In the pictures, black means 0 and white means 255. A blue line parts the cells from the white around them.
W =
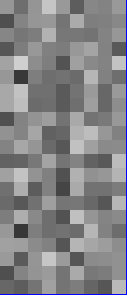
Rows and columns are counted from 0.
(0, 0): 150
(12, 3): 128
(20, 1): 93
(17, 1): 159
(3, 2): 152
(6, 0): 168
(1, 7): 128
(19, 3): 155
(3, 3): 128
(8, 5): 169
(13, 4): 69
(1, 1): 132
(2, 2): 125
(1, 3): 152
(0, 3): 197
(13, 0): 112
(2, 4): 119
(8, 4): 115
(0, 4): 153
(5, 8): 110
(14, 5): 119
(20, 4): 116
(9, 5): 178
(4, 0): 163
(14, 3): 159
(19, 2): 148
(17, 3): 129
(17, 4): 85
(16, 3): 110
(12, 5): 177
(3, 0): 86
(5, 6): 182
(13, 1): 174
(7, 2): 107
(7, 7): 103
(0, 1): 110

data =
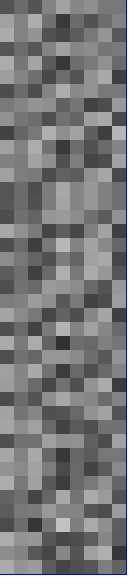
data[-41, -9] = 84
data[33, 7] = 91
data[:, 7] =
[120, 109, 149, 118, 144, 169, 120, 76, 168, 63, 106, 77, 166, 129, 129, 91, 162, 136, 169, 151, 84, 77, 165, 135, 128, 88, 105, 171, 107, 162, 114, 76, 119, 91, 145, 155, 77, 143, 134, 174, 126]
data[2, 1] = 130
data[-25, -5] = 95
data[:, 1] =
[107, 130, 130, 108, 118, 132, 106, 132, 117, 101, 130, 124, 126, 106, 106, 111, 144, 106, 119, 110, 113, 129, 138, 106, 122, 113, 133, 134, 107, 116, 142, 113, 131, 138, 120, 111, 120, 108, 147, 131, 147]
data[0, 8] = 120
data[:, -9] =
[84, 161, 171, 85, 172, 157, 77, 121, 146, 67, 160, 128, 159, 85, 86, 77, 168, 78, 140, 92, 79, 125, 164, 80, 171, 79, 160, 156, 75, 162, 165, 80, 167, 146, 172, 99, 92, 75, 172, 141, 171]
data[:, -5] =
[162, 57, 71, 160, 56, 108, 172, 97, 113, 142, 57, 80, 98, 167, 164, 154, 95, 183, 124, 175, 150, 88, 99, 179, 50, 151, 60, 113, 167, 84, 66, 142, 56, 74, 60, 169, 131, 193, 71, 135, 69]
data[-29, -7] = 122
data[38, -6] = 86
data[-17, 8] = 118
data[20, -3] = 105
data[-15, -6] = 113
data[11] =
[128, 124, 162, 143, 80, 126, 69, 77, 161]
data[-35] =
[77, 106, 77, 132, 172, 137, 147, 120, 120]
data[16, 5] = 71
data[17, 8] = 102
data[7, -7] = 148
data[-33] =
[146, 117, 109, 79, 113, 101, 158, 168, 73]
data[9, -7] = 119
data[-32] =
[67, 101, 119, 175, 142, 162, 95, 63, 182]
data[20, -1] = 152
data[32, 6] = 91
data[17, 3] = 121
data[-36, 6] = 146
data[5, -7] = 111

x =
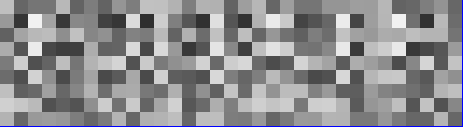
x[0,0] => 191
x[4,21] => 212
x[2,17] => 190
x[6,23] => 154
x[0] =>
[191, 102, 117, 117, 184, 99, 125, 99, 149, 125, 193, 192, 178, 126, 178, 177, 99, 158, 183, 102, 158, 117, 117, 149, 149, 158, 157, 183, 99, 103, 126, 147, 103]
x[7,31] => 82
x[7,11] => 166
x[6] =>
[191, 96, 105, 160, 103, 134, 179, 109, 169, 171, 120, 109, 176, 98, 145, 96, 196, 107, 196, 147, 188, 188, 129, 154, 95, 94, 155, 131, 123, 112, 96, 180, 191]
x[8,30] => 102
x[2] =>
[97, 164, 184, 188, 142, 193, 134, 145, 100, 130, 123, 186, 99, 177, 108, 193, 103, 190, 102, 151, 113, 96, 126, 109, 194, 161, 153, 172, 169, 190, 180, 180, 116]
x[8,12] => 190
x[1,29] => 112
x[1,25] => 69
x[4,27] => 141
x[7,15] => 174
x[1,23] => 103
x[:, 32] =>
[103, 108, 116, 155, 195, 144, 191, 135, 103]
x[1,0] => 153
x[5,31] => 162
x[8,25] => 121
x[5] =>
[108, 79, 210, 143, 74, 123, 164, 74, 91, 168, 74, 208, 94, 90, 80, 216, 126, 102, 127, 186, 148, 107, 74, 81, 215, 81, 182, 198, 200, 104, 88, 162, 144]
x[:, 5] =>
[99, 136, 193, 63, 117, 123, 134, 83, 125]
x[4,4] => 190
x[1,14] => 49
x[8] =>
[179, 102, 153, 156, 151, 125, 103, 123, 180, 103, 176, 179, 190, 102, 189, 190, 125, 123, 152, 102, 122, 154, 153, 180, 179, 121, 121, 151, 122, 103, 102, 181, 103]
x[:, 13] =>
[126, 86, 177, 56, 156, 90, 98, 87, 102]
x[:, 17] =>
[158, 50, 190, 63, 215, 102, 107, 188, 123]

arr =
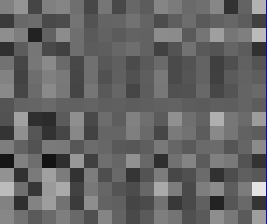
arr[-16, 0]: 129
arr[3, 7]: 94
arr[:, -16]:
[128, 73, 98, 73, 138, 128, 138, 106, 43, 50, 122, 19, 160, 154, 158, 106]
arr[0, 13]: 106
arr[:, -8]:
[133, 76, 140, 65, 106, 121, 120, 97, 91, 70, 121, 47, 124, 170, 114, 126]
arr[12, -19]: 146
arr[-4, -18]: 49
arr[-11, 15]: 64
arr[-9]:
[84, 99, 101, 106, 97, 97, 100, 95, 96, 93, 95, 97, 99, 93, 91, 95, 94, 100, 93]
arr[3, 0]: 48
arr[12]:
[146, 49, 122, 160, 124, 50, 125, 78, 105, 53, 83, 124, 71, 80, 107, 49, 77, 95, 88]
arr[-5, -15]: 47
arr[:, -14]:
[111, 116, 111, 110, 72, 70, 69, 97, 143, 136, 87, 152, 50, 66, 59, 105]
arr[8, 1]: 161
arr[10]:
[126, 98, 82, 122, 121, 87, 108, 103, 89, 87, 94, 121, 102, 90, 106, 107, 85, 101, 139]
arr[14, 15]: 35
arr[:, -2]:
[99, 93, 127, 92, 97, 99, 100, 100, 107, 98, 101, 83, 95, 124, 105, 90]
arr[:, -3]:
[50, 103, 118, 101, 79, 91, 84, 94, 119, 118, 85, 121, 77, 93, 86, 120]
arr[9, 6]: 66
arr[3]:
[48, 92, 118, 73, 65, 110, 92, 94, 103, 110, 98, 65, 83, 114, 89, 84, 101, 92, 49]
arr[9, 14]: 92
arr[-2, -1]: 52
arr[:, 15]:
[135, 97, 159, 84, 63, 64, 71, 95, 175, 137, 107, 128, 49, 139, 35, 142]
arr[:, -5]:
[111, 90, 117, 89, 99, 99, 104, 91, 99, 92, 106, 91, 107, 126, 96, 90]
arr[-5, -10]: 145
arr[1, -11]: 101
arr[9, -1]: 93
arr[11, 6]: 64
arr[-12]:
[114, 70, 119, 138, 106, 72, 112, 88, 95, 75, 90, 106, 74, 83, 99, 63, 79, 97, 84]

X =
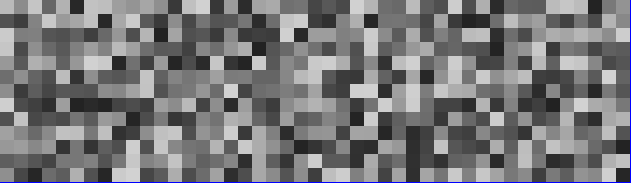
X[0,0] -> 186
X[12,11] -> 91
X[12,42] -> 137
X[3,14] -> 135
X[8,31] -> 56
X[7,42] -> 171
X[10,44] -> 35
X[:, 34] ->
[175, 42, 191, 80, 66, 202, 111, 180, 77, 136, 64, 148, 199]
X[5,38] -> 63
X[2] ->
[203, 126, 128, 85, 80, 96, 63, 105, 151, 78, 181, 34, 164, 80, 86, 58, 137, 57, 63, 60, 208, 41, 157, 157, 128, 136, 204, 139, 91, 172, 81, 128, 101, 187, 191, 46, 110, 75, 145, 173, 165, 182, 166, 141, 205]
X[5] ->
[110, 143, 100, 78, 188, 51, 143, 92, 86, 97, 196, 97, 132, 118, 128, 160, 123, 125, 101, 101, 135, 185, 197, 88, 59, 56, 171, 98, 62, 167, 39, 146, 198, 115, 202, 144, 168, 189, 63, 59, 73, 132, 90, 210, 99]
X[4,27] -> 50
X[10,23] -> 76
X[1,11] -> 58
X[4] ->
[152, 89, 176, 159, 97, 151, 209, 202, 39, 113, 63, 154, 37, 76, 42, 198, 53, 36, 203, 88, 137, 119, 201, 206, 174, 84, 137, 50, 189, 208, 100, 130, 205, 147, 66, 69, 128, 63, 185, 96, 204, 198, 135, 73, 85]
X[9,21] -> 123
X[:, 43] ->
[121, 180, 141, 96, 73, 210, 121, 162, 168, 191, 82, 177, 208]
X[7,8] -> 68
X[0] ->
[186, 140, 197, 102, 178, 40, 194, 190, 158, 148, 166, 143, 57, 192, 209, 55, 156, 44, 163, 170, 112, 116, 70, 88, 73, 209, 180, 110, 105, 187, 94, 79, 205, 78, 175, 43, 103, 93, 92, 187, 198, 188, 35, 121, 147]
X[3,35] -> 35
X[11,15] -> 110
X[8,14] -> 133
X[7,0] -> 207
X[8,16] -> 177
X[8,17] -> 167
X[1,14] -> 117
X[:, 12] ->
[57, 141, 164, 91, 37, 132, 115, 140, 54, 198, 135, 195, 173]
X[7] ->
[207, 76, 64, 46, 158, 35, 42, 36, 68, 77, 62, 158, 140, 186, 67, 142, 43, 157, 83, 60, 139, 161, 179, 160, 112, 58, 115, 206, 154, 205, 111, 67, 67, 44, 180, 55, 130, 50, 63, 34, 141, 210, 171, 162, 120]

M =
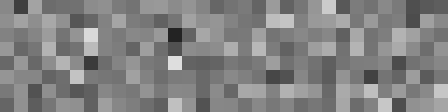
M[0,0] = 136
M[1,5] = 86
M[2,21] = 136
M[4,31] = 135
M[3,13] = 140
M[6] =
[121, 146, 82, 143, 109, 87, 96, 135, 125, 120, 147, 121, 136, 135, 105, 139, 103, 168, 165, 130, 178, 161, 149, 105, 170, 150, 191, 127, 155, 120, 137, 198]
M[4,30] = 124
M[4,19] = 158
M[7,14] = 82
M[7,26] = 130
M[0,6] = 140
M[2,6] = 217
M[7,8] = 135
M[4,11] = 116
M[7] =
[101, 145, 93, 118, 147, 144, 97, 159, 135, 126, 110, 96, 192, 147, 82, 135, 134, 115, 136, 120, 133, 109, 119, 109, 167, 108, 130, 199, 78, 145, 151, 165]
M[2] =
[130, 119, 133, 156, 116, 148, 217, 132, 122, 136, 133, 153, 35, 99, 167, 148, 120, 121, 160, 116, 126, 136, 126, 135, 96, 168, 115, 126, 179, 161, 128, 113]
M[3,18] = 184
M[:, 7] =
[144, 130, 132, 131, 109, 118, 135, 159]
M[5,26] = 66
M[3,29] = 139
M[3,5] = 115
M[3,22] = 158
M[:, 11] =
[153, 97, 153, 110, 116, 110, 121, 96]
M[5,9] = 161
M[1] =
[143, 162, 142, 168, 145, 86, 102, 130, 165, 124, 118, 97, 117, 162, 144, 149, 131, 118, 113, 189, 196, 129, 153, 156, 171, 120, 154, 121, 126, 76, 160, 136]
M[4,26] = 126
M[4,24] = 116
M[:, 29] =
[79, 76, 161, 139, 114, 157, 120, 145]
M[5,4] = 110
